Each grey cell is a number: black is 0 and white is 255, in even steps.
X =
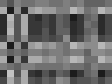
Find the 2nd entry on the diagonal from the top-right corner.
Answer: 183
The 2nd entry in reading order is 84
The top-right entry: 113
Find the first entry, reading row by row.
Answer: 113
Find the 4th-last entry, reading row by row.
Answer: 84
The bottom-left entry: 71
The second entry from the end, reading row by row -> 71
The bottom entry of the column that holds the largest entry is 171
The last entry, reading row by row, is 98
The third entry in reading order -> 127
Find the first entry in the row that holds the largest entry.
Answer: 43
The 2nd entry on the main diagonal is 28
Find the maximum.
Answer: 195
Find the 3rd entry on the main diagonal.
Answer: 84
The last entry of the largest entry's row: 71
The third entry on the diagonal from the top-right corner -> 113
